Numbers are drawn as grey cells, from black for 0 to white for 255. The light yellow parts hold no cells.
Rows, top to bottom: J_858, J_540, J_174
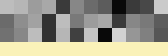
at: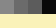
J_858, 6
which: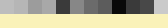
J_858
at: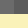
J_858, 7
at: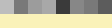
J_540, 5

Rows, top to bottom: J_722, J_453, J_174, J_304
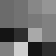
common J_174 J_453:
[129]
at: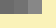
J_722, 1
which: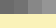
J_722
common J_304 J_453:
[129]
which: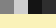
J_304
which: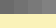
J_453
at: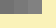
J_453, 2

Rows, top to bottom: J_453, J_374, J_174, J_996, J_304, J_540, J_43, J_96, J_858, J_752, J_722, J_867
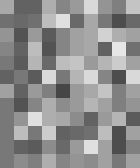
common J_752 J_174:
[161]
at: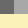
J_374, 6
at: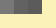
J_722, 1
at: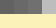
J_752, 5
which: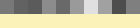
J_722

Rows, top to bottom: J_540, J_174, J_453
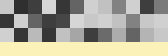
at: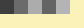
J_453, 7
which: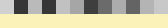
J_453
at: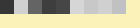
J_174, 1
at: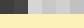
J_174, 4
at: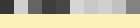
J_174, 1
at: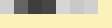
J_174, 2

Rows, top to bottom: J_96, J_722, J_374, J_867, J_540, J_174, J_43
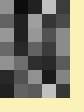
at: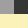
J_722, 3
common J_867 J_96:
[60]
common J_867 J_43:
[98]
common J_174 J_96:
[145]
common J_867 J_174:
[40]
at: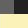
J_722, 1

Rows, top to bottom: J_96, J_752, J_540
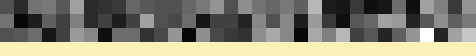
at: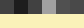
J_752, 8
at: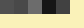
J_752, 12

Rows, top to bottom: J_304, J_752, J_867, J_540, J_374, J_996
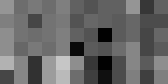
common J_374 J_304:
[55]
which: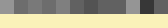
J_304
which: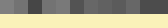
J_752
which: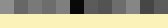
J_540

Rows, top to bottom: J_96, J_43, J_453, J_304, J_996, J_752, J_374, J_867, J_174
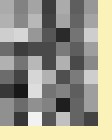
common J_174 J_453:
[86]
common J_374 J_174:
[55]
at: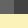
J_174, 6

